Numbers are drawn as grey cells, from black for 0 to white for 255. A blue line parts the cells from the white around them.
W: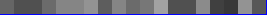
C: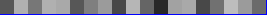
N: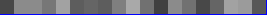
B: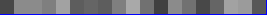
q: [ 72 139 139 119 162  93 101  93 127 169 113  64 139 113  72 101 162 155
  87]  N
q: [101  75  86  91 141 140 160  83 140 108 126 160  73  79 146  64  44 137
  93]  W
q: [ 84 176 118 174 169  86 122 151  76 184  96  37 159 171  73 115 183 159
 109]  C

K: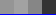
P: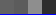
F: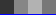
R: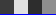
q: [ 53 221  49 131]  R
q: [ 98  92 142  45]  P
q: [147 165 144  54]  K
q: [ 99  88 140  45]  P
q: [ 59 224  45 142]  R

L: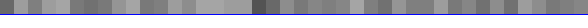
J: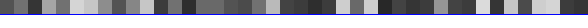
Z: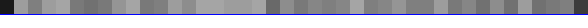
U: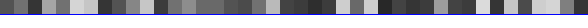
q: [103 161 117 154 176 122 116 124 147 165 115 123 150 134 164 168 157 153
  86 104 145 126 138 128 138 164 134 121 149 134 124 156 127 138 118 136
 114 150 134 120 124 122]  L
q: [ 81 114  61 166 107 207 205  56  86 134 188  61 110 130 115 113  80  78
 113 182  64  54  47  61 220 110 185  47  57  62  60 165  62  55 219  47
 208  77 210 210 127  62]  U
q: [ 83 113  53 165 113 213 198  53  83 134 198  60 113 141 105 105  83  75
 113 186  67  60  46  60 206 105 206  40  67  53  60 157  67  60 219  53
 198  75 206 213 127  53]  U
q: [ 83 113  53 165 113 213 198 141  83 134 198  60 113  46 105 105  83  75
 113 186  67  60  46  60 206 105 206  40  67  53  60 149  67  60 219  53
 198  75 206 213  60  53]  J

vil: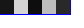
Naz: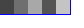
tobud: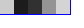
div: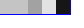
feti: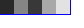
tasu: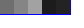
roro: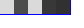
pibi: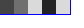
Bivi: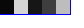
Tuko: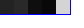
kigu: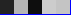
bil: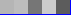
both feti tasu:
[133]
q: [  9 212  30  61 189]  Bivi

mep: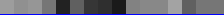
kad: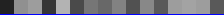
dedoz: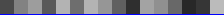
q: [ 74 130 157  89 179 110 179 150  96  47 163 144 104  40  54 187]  dedoz
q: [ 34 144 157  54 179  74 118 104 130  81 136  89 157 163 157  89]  kad
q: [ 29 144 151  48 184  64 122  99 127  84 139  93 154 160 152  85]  kad

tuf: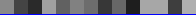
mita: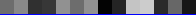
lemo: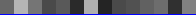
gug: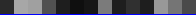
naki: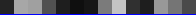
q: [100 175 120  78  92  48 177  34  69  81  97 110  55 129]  lemo
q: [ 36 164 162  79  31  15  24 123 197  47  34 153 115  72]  naki
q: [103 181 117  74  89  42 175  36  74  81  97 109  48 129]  lemo
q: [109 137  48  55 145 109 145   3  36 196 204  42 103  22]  mita
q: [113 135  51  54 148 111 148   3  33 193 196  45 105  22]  mita

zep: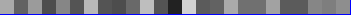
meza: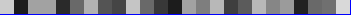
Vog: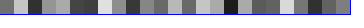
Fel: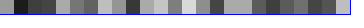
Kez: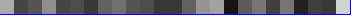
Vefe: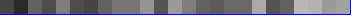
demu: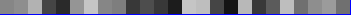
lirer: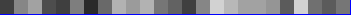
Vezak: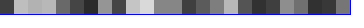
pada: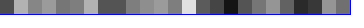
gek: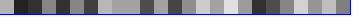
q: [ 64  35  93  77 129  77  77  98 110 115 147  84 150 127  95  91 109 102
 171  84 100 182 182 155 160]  Vefe
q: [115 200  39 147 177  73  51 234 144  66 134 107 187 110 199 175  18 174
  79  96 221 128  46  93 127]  Vog

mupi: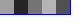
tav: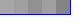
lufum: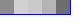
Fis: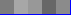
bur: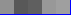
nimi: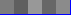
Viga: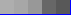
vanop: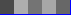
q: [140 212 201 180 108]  lufum
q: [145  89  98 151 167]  bur
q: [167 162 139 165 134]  tav
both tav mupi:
[159]
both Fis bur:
[152]

